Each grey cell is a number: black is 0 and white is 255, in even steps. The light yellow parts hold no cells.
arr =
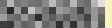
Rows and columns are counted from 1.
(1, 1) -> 113
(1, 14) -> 181
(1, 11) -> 182
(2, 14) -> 150
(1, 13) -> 107
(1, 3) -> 118
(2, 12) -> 65
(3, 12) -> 107
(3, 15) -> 98
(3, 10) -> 92
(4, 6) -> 172
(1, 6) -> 110
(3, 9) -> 121
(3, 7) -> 122
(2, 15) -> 118
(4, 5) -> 113

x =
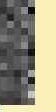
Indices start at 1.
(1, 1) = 68
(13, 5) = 125
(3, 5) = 96
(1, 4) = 69
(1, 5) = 129
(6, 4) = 108
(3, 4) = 95
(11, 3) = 43
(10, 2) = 80
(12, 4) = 124
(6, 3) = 89
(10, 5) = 63
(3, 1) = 85
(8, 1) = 60
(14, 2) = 66
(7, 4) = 136
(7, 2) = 76
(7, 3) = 97
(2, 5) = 12
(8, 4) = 73

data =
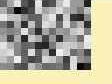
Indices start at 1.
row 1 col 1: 105
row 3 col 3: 189
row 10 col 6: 145
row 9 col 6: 86
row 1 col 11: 153
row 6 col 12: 111
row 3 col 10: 204
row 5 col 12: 213
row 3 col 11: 51
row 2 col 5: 75
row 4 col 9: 111
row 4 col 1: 117
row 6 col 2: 71
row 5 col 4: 224
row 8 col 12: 133
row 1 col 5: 54
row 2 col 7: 165
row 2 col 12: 123
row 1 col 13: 32
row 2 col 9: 219
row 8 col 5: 221
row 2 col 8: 185
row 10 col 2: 137
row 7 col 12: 175
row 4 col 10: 220
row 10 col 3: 89
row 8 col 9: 239
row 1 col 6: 225
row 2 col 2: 117
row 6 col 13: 237
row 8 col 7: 169
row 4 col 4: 47
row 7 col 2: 180
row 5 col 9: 157
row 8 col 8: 47
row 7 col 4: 100

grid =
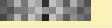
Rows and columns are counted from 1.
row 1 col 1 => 86
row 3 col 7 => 33
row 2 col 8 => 134
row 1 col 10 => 94
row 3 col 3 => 180
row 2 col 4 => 124
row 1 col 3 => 180
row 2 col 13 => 116
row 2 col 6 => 188
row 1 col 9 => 159
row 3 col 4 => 111
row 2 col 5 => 152

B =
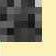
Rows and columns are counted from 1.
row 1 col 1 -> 81
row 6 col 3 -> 53
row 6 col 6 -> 76
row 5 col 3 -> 52
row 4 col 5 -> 23
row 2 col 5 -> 75
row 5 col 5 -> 59
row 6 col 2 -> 75
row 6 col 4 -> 59
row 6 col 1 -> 102

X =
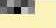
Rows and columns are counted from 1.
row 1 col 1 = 79
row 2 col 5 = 142
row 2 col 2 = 84
